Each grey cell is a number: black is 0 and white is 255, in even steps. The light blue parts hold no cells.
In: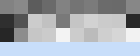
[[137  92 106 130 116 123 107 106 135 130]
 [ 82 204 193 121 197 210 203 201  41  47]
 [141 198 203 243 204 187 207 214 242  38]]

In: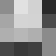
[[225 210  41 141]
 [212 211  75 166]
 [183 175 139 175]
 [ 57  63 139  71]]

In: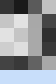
[[ 26  90 193  52]
 [226 168  69 197]
 [197 169  47 226]
 [222 169  57 206]
 [ 57  98 168  67]]

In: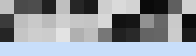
[[ 74  77  32 191  38  25 206 218 211  10  14  95 209 194]
 [190 201 187 207 198 196 216  18  21 146 104 202  11  59]
 [197 206 204 227 176 189 119  33  41 100 102 204  27  37]]

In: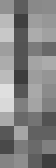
[[ 93 137 139 145]
 [ 64 158 151 186]
 [ 85 172 161 200]
 [ 83 123 104 158]
 [ 84 164 171 172]
 [ 60 157 149 187]
 [ 87 169 139 223]
 [127 164 129 217]
 [105 116  82 170]
 [166  97  97  87]
 [124 106 128  73]
 [142  94  62 132]]

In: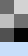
[[211 106]
 [112 191]
 [  4  80]]

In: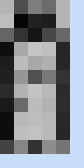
[[ 78 125 108 180 181]
 [  5  33  29 181 189]
 [ 51  21  71 104 101]
 [168 196 191  37  15]
 [188 168 176  39  29]
 [150  80 121  51  32]
 [178 195 184  43  42]
 [106 188 178  45  26]
 [184 189 185  40  13]
 [190 194 185  39  13]
 [134  50 141 117  66]]

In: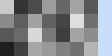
[[ 52  75 156 103 164  87 202]
 [ 94 162  97  68 222 112 138]
 [106 216 121  62 164 141  88]
 [ 64 166 153 129 112 180  31]]

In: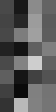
[[ 24 139 100  73]
 [ 39 156  91  68]
 [125 160  93  72]
 [ 19  96 127  34]
 [131 206  97  74]
 [ 21  65  83  95]
 [ 10 128 116  64]
 [185 129 117  51]]
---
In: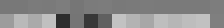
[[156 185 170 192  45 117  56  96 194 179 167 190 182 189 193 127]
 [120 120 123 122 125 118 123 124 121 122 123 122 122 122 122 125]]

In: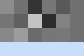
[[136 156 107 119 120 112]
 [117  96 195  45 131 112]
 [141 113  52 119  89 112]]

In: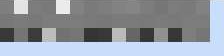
[[ 56 117  59 188 114 118  53  56 186 102  55 145  55 126 118]
 [120 123 120 124 124 124 121 120 123 123 121 123 121 124 124]
 [127 227 124 121 236 130 122 126 130 133 125 119 124 122 130]]

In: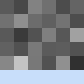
[[135 195 120  82 144  48]
 [ 97  81 121  91  93  82]
 [ 89  58  82 127  87 161]
 [113 143 108  96 115  77]
 [ 90  72 130 112  76 100]]

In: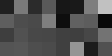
[[ 84  86  78  75  64 149  28  81]
 [ 62  81  72  71  64  63  71 115]
 [ 94  77  74 127  14  97  93   9]
 [ 32 122  43  89  23  25 126 193]]

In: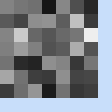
[[ 59 110 149  27 114  55  62]
 [166 114  62  58 143  68  71]
 [115  42  35 143 132  55 118]
 [127 156 128  82  91 173  83]
 [132 202 103  86 105 118 238]
 [ 89  69 142 146  93 192  59]
 [131 118 112  22 135  79  39]]

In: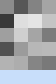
[[179 173 133 121]
 [ 81 155 183 185]
 [159 207 165 123]
 [ 57 222 228 196]
 [140  87 131 165]]
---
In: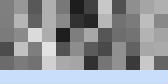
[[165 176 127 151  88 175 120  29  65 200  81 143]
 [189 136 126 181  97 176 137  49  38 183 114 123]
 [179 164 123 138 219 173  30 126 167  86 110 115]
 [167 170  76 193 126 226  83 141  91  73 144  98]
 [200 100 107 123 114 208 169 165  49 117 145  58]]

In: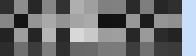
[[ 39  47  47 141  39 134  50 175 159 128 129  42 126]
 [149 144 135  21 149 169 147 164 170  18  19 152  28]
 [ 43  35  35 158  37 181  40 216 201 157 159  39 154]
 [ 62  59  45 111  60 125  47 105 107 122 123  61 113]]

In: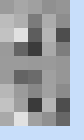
[[144 149 155 167 160]
 [172 141 188 175 123]
 [181  77 194 225  93]
 [169 125 154 100  59]
 [154 150 155 155 153]
 [160 150 154 100 107]
 [161 139 183 155 135]
 [181  77 194 159  58]
 [144 102 169 225 160]]

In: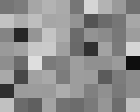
[[154 112 117 124 166 179 170 118 213 179]
 [118 167 194 173 190 166 168 147  84 107]
 [120 157 132  38 149 196 172 107 147 139]
 [122 213 154 162 200 202 160 105  48 163]
 [155  14 142 107 222 122 129 158 144 144]
 [124 139 169  71 162 169 124 157 156  91]
 [121 139  47 155 156 155 173 157 128 144]
 [109 192 193 107  95 163 114 108 122 150]]

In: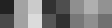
[[175 146  34 163 203  50  78 143]
 [143 112  73 162 219  85  48 120]]

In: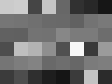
[[ 40  22 203 206  69 197 103  49]
 [115 121 118 116 112 106 105  97]
 [123 109  97  96 115 114 135 123]
 [ 57 155  77 191 179 143  80 247]
 [123 126 117 125 131 105 110 103]
 [195  43  59  77  47  30  21  59]]

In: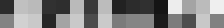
[[187 239  44 192 186  49  46 186  57 188  34  44  48  21 237 164]
 [200 129 131 209 201  38 164 201  75 202 123 133 134  27 124  77]]

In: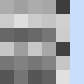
[[167  61 173 160 172]
 [196 208 203 222 203]
 [118 205 103  96 104]
 [167  65 198 158 199]
 [131 198 118 130 119]
 [ 98 224  85 117  86]]
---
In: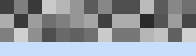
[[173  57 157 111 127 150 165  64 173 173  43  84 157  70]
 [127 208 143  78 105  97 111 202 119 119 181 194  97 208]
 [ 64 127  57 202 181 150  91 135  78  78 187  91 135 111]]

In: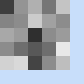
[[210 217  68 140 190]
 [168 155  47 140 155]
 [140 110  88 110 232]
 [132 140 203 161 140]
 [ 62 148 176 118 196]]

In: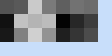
[[ 83  89 202 122  95 114 108]
 [ 24 129 208 147  31  53  76]
 [ 17 194 180 188   3  39  61]]

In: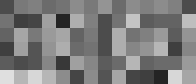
[[223 182 215 182 140  69 140  84 166  69  63  36 215 166]
 [115  63  69 160  36 174 128  76 115 196  92  99  99 190]
 [ 99 166 121 154 166  99 121  76 174 115 128 154  92 148]
 [ 92  76  84 134  56 160 134  92 107 182  99 107 107 154]
 [ 76 121 128 107 115 140 121 148 107 140 128 140 128  76]
 [ 63 160  84 148 174 107 115  76 174 134 148 182  63 134]]

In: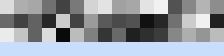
[[235 196  98 220  10 188 128  53 105  32  47  60 135 174 149 188]
 [220 174 167 113  66 121 212 227 161 167 227 241  82 135 180 141]
 [105  66  98  39 204  66 155  90  74  82  17  39 113 204 241  32]]

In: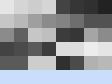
[[229 213 205 213  67  54  48  34]
 [198 184 159 139 131 110  82  82]
 [139  96 198 191  60  54 165 139]
 [ 90  90 205 205  48  75 177 184]
 [ 67  75  90  60 221 221 237 229]]

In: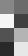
[[245  64]
 [135 107]
 [ 82 180]
 [ 41 231]]
